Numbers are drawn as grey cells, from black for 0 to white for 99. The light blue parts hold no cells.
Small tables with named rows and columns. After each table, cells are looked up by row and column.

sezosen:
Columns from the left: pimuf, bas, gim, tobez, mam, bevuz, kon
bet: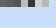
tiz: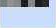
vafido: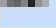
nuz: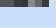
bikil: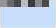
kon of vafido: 67
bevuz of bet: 81
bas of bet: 36
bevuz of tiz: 11
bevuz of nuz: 40
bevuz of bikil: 54
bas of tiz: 56
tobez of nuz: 21
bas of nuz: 33
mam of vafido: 14
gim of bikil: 28
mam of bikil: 22
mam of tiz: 52
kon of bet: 72
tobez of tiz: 11
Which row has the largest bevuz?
bet

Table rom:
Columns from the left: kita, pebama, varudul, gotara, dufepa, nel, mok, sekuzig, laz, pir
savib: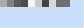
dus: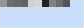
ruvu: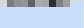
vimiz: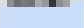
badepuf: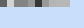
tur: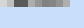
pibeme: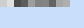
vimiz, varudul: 43
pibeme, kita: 80
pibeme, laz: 65
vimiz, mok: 59
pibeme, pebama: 87
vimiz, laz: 55
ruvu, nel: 67
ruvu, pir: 61
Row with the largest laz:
badepuf

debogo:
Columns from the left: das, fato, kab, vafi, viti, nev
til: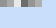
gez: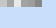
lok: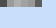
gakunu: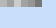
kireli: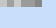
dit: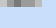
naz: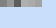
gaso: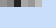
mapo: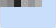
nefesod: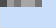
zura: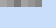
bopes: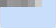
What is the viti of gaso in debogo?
59
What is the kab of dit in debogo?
47
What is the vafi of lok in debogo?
63
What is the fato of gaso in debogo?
51
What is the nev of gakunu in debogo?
46
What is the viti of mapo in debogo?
58

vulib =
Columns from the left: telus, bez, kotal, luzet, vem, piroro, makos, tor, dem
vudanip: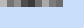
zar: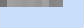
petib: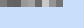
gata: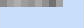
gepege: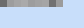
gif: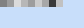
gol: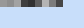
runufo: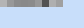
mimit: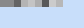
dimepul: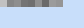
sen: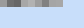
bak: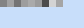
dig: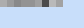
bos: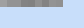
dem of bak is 64
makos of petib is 78
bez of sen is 43
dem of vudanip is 42
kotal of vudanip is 56
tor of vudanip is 48

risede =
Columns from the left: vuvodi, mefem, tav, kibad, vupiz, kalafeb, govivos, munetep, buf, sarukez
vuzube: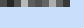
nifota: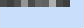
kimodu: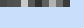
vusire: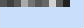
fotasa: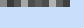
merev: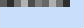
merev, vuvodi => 36
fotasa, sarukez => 25
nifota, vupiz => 29
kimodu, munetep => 69
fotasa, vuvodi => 53
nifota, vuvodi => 29
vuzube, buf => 38
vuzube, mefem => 15
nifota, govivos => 38
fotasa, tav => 33
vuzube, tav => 32

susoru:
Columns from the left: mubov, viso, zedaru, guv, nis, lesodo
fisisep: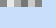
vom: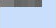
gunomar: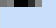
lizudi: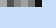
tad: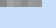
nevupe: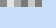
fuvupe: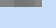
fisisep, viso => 90
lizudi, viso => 32
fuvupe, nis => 47
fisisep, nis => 78
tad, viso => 63
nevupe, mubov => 53
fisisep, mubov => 53
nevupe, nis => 78
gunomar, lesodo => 53
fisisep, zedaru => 67
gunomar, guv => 1
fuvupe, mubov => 51
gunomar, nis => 18
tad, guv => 54
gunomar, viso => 50
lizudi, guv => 62
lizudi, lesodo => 7
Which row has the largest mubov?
lizudi

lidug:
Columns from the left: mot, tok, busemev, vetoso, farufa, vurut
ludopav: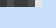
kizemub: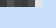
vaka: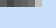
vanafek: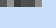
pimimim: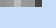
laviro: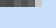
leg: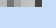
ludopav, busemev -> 23
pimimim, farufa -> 58
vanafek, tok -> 57
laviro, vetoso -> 32
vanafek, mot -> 34
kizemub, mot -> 22
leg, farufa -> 75
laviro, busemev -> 38
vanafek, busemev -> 24

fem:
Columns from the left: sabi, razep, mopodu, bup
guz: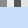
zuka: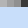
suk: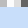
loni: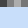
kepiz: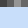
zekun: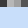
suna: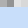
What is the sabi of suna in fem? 68
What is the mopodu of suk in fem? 86
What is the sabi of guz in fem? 54
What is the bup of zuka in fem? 22
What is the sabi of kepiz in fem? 26
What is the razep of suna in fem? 57
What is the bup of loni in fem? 46
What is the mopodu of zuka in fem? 56
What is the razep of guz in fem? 92
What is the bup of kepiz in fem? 40
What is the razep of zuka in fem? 62
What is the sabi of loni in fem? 26
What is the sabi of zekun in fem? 22
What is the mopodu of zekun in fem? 62
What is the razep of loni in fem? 50
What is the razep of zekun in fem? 71
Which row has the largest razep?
suk

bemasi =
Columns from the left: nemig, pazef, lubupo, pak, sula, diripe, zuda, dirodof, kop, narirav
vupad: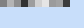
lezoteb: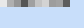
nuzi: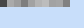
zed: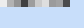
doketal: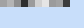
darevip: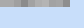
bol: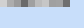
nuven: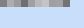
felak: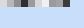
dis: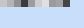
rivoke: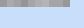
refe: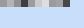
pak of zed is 25
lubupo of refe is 56
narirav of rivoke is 59
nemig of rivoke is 60
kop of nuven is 63
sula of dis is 61
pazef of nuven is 67
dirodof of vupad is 60
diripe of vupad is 81
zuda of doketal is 89
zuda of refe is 86
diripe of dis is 80

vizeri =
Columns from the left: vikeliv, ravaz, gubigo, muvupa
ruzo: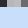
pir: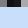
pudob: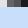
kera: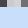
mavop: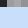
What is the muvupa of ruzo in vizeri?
42
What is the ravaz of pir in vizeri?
7
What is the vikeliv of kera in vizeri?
27
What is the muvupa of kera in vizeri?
44
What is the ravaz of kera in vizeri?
79
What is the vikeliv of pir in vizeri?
49
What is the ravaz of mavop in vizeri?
61
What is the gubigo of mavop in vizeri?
65
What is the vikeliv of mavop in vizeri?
14

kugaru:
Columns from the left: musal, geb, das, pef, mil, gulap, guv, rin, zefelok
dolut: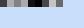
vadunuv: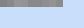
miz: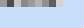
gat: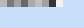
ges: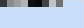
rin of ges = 75
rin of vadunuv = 57
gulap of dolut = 1
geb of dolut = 67
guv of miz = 56
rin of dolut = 76
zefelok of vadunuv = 54
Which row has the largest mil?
gat

